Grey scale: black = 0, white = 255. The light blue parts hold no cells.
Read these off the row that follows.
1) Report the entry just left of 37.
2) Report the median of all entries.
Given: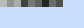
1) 96
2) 108
